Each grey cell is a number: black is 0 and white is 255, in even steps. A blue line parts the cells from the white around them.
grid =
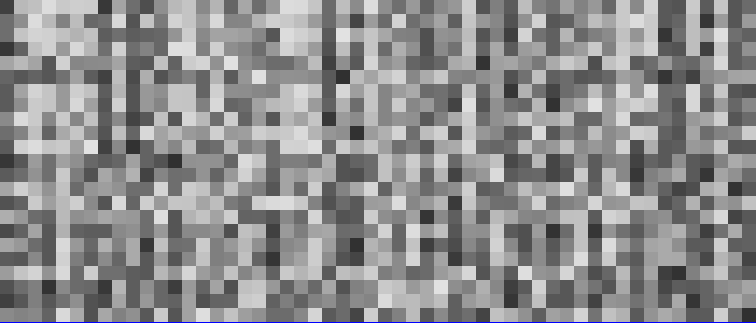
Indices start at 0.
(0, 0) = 64
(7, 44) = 193
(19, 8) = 111
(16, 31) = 190
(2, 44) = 193
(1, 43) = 166
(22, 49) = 90
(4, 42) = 78
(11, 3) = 111
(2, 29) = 127
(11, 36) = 72
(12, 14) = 147
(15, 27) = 142
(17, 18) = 144
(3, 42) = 201
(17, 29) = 195
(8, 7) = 93
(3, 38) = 165
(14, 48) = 101
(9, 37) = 102
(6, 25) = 158
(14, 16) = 122
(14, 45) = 196
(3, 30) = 80
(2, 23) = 90
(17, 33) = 136
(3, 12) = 222
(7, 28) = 202
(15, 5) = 143
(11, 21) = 126
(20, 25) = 129
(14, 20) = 220
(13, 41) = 157
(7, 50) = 91
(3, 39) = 96
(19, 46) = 165
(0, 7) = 56
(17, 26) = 180
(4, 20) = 108
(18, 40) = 150

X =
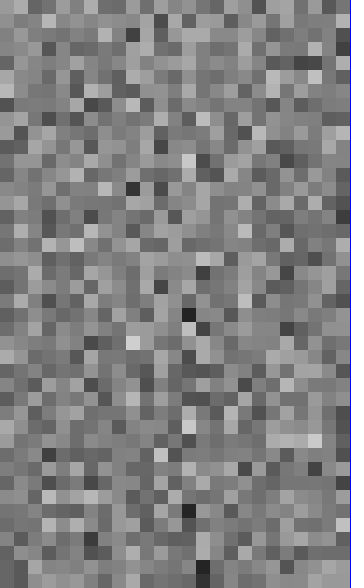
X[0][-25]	154
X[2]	[129, 152, 127, 122, 115, 130, 122, 178, 130, 65, 166, 95, 151, 170, 170, 137, 137, 157, 135, 98, 112, 126, 114, 130, 80]
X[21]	[123, 171, 128, 80, 118, 98, 168, 125, 133, 110, 126, 162, 144, 104, 146, 113, 119, 189, 90, 141, 118, 121, 145, 99, 81]
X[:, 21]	[113, 121, 126, 121, 68, 136, 157, 92, 129, 154, 119, 95, 110, 153, 106, 126, 111, 104, 102, 137, 117, 121, 137, 96, 102, 154, 163, 141, 113, 118, 139, 171, 137, 127, 118, 139, 157, 114, 166, 90, 136, 138]
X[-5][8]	152
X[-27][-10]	116
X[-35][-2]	124
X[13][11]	75
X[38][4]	109
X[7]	[82, 122, 124, 122, 131, 167, 72, 89, 141, 184, 92, 143, 107, 138, 130, 116, 131, 131, 115, 87, 133, 92, 110, 124, 126]
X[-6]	[116, 119, 132, 108, 100, 95, 131, 108, 152, 109, 96, 165, 122, 37, 152, 136, 89, 135, 121, 139, 131, 157, 138, 123, 114]
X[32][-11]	125
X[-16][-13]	103
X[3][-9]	116
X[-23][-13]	131
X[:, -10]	[102, 154, 137, 110, 139, 110, 136, 116, 142, 159, 136, 113, 84, 142, 115, 116, 120, 116, 167, 114, 118, 113, 137, 119, 135, 145, 94, 129, 108, 90, 115, 110, 118, 145, 121, 117, 136, 129, 142, 134, 110, 100]
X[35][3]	185
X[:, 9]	[155, 136, 65, 160, 159, 172, 91, 184, 115, 131, 126, 133, 156, 53, 167, 116, 89, 166, 130, 109, 112, 110, 128, 157, 207, 110, 105, 146, 182, 144, 131, 120, 131, 103, 135, 91, 109, 160, 110, 174, 146, 169]
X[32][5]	96
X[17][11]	102
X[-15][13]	117
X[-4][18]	151
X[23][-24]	130
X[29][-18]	117
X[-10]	[109, 123, 137, 64, 108, 96, 104, 99, 129, 131, 98, 192, 83, 123, 125, 118, 128, 130, 117, 137, 91, 137, 127, 130, 80]
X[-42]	[154, 172, 101, 114, 156, 128, 173, 110, 107, 155, 111, 158, 133, 146, 117, 102, 159, 143, 82, 159, 164, 113, 154, 88, 117]
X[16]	[118, 174, 133, 87, 120, 112, 183, 146, 131, 89, 134, 162, 156, 143, 128, 120, 137, 186, 105, 127, 86, 111, 114, 110, 104]
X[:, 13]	[146, 98, 170, 157, 167, 144, 169, 138, 93, 118, 141, 200, 172, 132, 140, 159, 143, 104, 144, 139, 167, 104, 35, 190, 145, 76, 88, 117, 82, 173, 200, 80, 123, 178, 129, 117, 37, 83, 97, 112, 134, 104]
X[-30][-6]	105
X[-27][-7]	116
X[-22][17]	163
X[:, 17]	[143, 136, 157, 171, 157, 137, 99, 131, 158, 81, 146, 163, 134, 132, 174, 131, 186, 130, 154, 158, 163, 189, 142, 155, 135, 118, 129, 74, 165, 121, 102, 118, 130, 74, 144, 120, 135, 115, 91, 169, 123, 109]
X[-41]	[144, 125, 132, 182, 135, 146, 134, 145, 140, 136, 163, 76, 168, 98, 157, 154, 94, 136, 154, 117, 160, 121, 126, 127, 178]
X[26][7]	115

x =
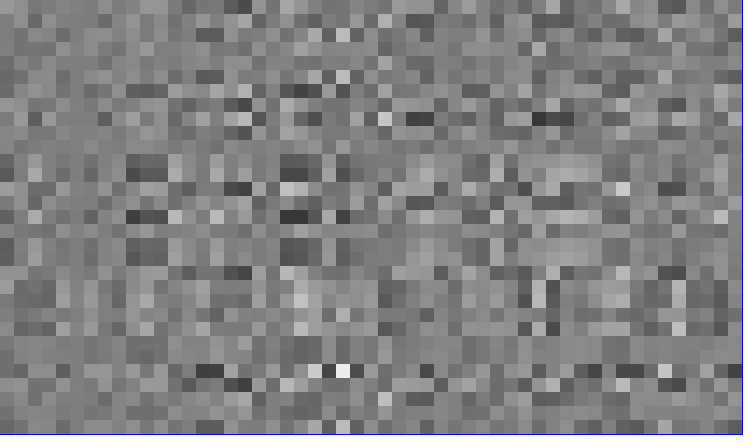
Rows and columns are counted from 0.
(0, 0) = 152
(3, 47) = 117
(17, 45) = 141
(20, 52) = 138
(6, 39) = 132
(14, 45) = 137
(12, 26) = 119
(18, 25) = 110
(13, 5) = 129
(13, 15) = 123
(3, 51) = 102
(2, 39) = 131
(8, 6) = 125
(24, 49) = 129
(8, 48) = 166
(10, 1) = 118
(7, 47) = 96
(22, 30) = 96
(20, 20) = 128
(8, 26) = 96
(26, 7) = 149
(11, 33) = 112
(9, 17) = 83
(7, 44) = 169
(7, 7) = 139
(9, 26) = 126
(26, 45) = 73
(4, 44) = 113
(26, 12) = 103
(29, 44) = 112
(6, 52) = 144
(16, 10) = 150
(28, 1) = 136
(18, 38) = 147
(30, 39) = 130
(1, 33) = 109
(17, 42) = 144
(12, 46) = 123

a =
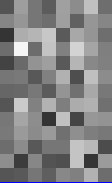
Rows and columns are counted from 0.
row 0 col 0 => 84
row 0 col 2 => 118
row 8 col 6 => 151
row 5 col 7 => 140
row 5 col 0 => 118
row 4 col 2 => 147
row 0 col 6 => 192
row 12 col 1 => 89
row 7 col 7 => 112
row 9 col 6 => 126
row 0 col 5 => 140
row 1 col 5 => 97
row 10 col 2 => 88
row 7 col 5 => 172
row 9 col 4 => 112
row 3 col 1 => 245
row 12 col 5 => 128
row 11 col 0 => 142
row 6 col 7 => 120
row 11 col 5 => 196
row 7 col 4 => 126
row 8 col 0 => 119
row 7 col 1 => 202
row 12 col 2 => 118
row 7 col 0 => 85
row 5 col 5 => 78
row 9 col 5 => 143
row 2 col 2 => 181
